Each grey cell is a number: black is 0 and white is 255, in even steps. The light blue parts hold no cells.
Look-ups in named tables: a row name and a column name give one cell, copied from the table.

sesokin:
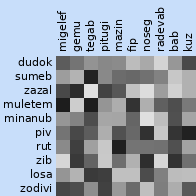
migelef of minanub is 150
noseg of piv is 49
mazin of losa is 192
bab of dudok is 151
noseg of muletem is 175
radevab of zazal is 157
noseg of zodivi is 191
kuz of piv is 33
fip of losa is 192
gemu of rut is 63
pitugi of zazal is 66
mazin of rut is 32
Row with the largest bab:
zazal

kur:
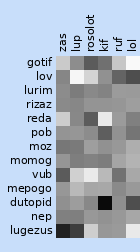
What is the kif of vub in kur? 185
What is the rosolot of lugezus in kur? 206
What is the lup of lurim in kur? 124
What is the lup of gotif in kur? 141
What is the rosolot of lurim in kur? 137
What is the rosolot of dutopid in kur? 136
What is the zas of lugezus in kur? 33
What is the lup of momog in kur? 126
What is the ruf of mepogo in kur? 138
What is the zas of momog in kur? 149
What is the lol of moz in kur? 174
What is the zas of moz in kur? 119
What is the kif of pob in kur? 94
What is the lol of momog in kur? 179
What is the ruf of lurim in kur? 155
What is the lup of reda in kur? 136
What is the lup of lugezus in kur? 61
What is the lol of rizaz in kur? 158
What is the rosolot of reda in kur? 92
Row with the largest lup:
lov

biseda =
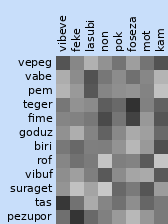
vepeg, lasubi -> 177
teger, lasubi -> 139
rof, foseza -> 131
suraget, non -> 200
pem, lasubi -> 87
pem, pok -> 143
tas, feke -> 114
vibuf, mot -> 170
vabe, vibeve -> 173
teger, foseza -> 49
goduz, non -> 98
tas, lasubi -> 171
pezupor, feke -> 52
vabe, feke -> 140
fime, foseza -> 66
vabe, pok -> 140
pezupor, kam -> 122
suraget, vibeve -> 148

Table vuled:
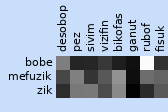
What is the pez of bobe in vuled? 37
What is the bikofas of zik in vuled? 137
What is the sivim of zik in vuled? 121
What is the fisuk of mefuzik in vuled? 100
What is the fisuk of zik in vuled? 89
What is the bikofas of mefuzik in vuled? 146
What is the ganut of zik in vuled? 3
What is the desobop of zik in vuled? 45
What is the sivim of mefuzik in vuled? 52
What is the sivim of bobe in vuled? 38
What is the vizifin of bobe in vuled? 56
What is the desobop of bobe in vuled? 126
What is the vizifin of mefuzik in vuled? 88
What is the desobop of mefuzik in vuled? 71
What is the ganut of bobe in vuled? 16
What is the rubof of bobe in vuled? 251
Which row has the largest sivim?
zik

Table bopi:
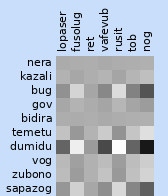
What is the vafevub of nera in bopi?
170
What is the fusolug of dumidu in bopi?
238
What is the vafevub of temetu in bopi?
203
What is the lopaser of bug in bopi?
145
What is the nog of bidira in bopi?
176
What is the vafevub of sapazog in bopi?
142
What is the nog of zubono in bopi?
211
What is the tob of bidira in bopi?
175
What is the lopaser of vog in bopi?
185
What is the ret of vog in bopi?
177

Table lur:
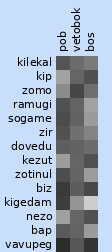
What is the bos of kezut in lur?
81
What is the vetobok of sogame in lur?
98
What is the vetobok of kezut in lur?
101
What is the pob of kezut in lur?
157
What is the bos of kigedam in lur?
205
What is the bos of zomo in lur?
111
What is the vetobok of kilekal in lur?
108
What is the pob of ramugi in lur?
81
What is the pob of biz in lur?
58
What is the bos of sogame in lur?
155
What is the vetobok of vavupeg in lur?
87
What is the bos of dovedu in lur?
108
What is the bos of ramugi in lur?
161
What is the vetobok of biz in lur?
93
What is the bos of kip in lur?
80
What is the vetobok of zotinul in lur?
100
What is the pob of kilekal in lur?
85

